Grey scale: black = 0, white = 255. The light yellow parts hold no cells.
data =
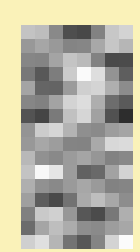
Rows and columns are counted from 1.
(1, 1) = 195
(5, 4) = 155
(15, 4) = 172
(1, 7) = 199
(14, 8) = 175
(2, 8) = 182
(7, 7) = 81
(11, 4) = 156
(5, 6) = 212
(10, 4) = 155
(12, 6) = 154
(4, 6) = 222
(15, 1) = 108
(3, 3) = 164
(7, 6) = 161
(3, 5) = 186
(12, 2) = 145
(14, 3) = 208
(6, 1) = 134
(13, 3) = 73
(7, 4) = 193
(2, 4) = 132
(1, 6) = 130
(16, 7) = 211
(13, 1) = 159
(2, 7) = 198
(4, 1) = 120
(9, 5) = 131
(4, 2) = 88
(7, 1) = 83
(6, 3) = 163
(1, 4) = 78
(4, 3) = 125
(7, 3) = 122
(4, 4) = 203

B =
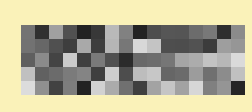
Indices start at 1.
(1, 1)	115
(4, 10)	199
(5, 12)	162
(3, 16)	218
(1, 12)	85
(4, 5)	132
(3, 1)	95
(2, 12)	77
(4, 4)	123
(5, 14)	128
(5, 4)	125
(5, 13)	215
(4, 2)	97
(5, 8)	112
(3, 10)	109
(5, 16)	37
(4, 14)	112
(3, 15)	183
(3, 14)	195
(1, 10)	77
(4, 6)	63
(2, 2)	103
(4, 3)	107
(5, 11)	197
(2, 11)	78

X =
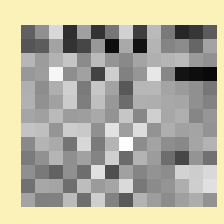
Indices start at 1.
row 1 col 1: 96
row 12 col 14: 224
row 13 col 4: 187
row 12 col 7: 165
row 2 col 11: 132
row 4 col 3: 246
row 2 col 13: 102
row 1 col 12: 38
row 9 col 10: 163
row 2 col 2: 92
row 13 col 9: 179
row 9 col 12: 136
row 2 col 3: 163
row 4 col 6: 67
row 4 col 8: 129
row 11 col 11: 140
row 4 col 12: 19
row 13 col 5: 110
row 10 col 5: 161
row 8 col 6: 144
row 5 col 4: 207
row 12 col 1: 113
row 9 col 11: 141
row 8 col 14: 147
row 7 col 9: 135
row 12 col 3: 164
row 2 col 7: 14
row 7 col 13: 134
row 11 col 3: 98
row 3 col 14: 145
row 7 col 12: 175
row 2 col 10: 180
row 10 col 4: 143
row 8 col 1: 195
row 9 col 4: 116
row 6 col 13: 144
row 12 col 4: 110

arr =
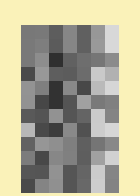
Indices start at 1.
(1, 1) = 120
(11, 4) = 85
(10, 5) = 94
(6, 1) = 146
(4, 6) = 201
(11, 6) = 203
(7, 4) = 85
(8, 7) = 214
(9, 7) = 136
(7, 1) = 89
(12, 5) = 104
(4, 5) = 108
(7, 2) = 84
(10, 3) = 135
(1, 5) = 96
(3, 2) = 141
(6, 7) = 128
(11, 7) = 133
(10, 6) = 161
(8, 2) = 73
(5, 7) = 214
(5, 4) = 137
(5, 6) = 186
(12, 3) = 144
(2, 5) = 96
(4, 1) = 74
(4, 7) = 177

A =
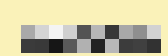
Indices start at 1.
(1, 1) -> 169
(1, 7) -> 55
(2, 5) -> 177
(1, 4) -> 208
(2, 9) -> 64
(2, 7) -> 184

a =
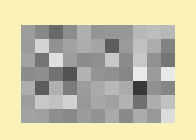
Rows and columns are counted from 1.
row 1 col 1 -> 157
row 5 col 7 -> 184
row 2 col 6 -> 165
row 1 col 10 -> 188
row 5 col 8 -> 171
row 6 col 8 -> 178
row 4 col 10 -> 155
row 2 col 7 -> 93
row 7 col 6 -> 147
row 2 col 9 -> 192
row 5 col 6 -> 170
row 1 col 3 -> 105
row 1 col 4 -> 140
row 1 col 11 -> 184
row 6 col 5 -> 152
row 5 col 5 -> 156
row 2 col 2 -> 212
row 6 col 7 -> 160
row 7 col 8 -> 138
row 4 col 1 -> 140
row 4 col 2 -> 142
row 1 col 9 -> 183
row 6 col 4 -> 209
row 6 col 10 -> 173
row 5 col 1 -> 173
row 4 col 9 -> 233

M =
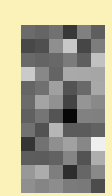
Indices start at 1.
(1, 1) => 107
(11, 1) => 152
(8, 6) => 98
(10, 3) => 98
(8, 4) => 91
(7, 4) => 7
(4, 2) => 136
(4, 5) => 168
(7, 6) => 128
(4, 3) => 100
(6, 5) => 149
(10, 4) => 133
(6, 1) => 107
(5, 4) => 83
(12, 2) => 133
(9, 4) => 161
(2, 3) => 143
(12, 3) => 141
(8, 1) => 113
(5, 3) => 160

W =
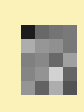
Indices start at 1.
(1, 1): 28
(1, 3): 116
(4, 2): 147
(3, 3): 104
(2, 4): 120
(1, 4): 121

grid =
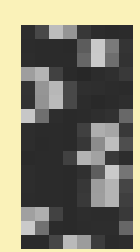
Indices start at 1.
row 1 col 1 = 45
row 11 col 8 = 117
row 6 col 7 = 43
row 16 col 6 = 60
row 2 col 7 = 122
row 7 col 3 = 45
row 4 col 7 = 47
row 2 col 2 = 43
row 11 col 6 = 94
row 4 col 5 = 39
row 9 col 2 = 42
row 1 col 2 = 72
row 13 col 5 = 57
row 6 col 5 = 44
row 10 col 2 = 43
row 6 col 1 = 50
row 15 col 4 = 42
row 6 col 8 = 46
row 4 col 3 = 65
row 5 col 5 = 47
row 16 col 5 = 156
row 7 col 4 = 42
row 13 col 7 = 180
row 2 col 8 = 52
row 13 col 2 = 43
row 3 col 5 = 102
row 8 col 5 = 64
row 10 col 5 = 179
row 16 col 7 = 43
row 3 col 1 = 45
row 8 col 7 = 166
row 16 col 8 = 45
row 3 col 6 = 202
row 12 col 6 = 157
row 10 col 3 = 43
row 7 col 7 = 49

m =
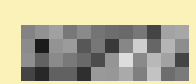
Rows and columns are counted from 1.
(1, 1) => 131
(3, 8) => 221
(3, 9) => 138
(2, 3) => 147
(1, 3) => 160
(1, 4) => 120
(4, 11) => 109
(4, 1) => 68
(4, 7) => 151
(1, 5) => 138
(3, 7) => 149
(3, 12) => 68
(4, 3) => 97
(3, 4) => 121
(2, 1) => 139
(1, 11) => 163

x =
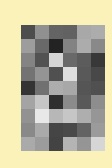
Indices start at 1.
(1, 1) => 77
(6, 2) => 198
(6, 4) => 139
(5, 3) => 173
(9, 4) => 180
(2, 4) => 131
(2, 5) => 172
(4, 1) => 115
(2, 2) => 105
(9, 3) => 67
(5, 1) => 52
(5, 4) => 168
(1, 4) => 98
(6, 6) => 141
